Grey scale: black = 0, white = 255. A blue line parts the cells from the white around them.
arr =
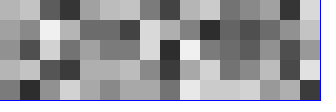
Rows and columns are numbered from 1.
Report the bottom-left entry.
123
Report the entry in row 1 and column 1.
181
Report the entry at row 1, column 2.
195
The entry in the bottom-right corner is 59
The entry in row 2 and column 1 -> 161
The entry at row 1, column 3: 92
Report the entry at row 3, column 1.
145
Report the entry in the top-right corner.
217
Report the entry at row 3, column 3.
210
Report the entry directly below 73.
175
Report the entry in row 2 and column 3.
240
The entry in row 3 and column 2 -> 79
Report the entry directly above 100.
115
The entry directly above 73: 79

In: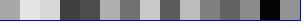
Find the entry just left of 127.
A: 188
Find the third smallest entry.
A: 77
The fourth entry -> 64
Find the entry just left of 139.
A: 98

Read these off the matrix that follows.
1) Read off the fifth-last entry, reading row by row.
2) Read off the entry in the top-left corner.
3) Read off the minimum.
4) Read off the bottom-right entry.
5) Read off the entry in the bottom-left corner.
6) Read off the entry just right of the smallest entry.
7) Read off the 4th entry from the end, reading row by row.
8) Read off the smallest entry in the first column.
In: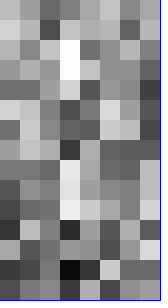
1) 58
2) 188
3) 11
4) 159
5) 77
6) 52
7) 175
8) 52
